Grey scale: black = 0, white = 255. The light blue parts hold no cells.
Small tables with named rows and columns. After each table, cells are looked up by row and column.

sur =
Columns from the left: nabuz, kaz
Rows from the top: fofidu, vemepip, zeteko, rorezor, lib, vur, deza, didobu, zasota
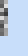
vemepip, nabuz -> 93
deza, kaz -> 212
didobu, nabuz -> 116
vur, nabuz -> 116
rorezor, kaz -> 60
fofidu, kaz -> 178
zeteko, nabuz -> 185
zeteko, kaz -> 89
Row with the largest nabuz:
lib

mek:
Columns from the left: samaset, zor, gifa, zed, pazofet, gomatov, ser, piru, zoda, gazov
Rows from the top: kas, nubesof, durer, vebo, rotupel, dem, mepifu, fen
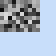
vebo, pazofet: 37
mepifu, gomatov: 186
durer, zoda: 51
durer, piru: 173
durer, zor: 138
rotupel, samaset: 113
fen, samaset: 123
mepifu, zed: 126
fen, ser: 188
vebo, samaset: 201
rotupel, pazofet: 117
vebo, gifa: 202
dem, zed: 80
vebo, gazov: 39
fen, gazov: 113
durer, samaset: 12
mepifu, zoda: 113

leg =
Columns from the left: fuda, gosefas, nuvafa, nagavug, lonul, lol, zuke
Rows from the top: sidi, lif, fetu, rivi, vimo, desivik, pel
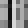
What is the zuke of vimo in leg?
128
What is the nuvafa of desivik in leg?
29
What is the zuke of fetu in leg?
128
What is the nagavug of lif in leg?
215
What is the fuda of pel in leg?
142
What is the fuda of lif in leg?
142
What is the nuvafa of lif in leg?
29

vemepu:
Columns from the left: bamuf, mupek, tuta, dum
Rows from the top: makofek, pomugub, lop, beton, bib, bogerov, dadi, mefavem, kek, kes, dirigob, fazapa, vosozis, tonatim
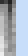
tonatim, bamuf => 237
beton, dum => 150
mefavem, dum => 176
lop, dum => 162
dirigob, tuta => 148
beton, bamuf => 170
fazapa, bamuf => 229
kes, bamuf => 221
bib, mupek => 157
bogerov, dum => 169
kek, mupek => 165
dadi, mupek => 162
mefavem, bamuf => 193
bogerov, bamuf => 190
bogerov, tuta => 123
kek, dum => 145
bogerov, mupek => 152
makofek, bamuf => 48
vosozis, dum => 157

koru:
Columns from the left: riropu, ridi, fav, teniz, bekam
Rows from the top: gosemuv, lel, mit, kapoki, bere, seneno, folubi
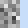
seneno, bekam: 157
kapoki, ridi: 102
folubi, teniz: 192
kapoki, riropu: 145
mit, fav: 158
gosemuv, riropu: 189
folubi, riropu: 138
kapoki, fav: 185
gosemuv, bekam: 143
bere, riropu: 139
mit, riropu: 79
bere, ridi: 152
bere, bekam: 239
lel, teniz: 130
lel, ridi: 227

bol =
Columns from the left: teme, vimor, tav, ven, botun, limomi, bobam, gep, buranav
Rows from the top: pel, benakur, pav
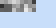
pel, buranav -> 63
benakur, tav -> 96
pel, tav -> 188
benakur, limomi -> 120
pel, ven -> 213
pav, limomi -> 127
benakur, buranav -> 154
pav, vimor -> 94
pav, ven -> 192
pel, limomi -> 155
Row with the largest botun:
pel

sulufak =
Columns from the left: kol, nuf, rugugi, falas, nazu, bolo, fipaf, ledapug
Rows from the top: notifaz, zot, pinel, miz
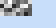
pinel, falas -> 155
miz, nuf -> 148
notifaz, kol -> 206
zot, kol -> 42
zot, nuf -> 207
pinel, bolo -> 144
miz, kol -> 224
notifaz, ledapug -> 220
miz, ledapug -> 91
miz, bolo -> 135
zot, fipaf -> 246
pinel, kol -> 184
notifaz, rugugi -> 252

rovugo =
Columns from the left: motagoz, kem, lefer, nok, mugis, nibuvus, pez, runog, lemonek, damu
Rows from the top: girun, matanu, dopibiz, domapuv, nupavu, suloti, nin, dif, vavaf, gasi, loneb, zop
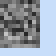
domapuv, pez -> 161
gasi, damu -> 101
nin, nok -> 111
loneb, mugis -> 128
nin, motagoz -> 151
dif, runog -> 117

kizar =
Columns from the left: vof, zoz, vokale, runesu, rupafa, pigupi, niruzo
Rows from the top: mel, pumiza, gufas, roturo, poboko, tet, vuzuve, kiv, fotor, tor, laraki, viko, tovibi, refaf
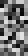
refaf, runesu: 77
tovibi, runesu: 219
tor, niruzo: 158
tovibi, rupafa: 208
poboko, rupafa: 65
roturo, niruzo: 127
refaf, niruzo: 156
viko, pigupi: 124
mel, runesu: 120
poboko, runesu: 91
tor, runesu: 46
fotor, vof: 22
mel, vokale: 190
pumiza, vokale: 97
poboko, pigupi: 230
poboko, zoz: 194
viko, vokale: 214
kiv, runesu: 127
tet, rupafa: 21
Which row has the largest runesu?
tovibi

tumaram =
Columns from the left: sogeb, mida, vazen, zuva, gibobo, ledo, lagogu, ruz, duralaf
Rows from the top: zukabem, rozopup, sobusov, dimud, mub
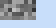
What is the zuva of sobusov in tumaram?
193
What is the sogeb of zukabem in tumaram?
109
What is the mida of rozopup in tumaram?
165
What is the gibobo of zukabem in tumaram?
161
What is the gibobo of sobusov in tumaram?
170
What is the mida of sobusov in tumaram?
151
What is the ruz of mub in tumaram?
138
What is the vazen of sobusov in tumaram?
68
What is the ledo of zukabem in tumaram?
163
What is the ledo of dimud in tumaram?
81
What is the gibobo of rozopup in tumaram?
120
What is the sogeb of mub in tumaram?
131
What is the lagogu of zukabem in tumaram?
86

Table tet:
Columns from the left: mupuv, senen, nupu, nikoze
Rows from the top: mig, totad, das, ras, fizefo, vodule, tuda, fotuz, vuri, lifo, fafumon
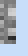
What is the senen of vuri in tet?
127
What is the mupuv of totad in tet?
177
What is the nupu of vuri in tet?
172
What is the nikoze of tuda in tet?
107
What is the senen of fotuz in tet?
133
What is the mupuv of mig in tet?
137
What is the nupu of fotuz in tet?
186
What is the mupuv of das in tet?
129

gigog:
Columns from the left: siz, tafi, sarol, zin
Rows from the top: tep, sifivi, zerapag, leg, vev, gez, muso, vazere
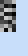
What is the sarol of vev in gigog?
172
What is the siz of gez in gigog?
78
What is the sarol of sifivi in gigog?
47
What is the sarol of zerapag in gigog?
189
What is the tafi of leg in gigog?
22
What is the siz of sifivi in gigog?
128
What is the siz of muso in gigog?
141
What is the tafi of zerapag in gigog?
207

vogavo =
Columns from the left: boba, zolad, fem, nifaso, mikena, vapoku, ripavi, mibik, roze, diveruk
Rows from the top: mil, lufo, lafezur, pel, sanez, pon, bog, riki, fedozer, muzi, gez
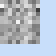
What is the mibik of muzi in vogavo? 194
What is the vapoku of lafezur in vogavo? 188
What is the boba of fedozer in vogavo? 136
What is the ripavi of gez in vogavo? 202
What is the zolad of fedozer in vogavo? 173
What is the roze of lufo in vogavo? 146
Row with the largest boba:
lufo

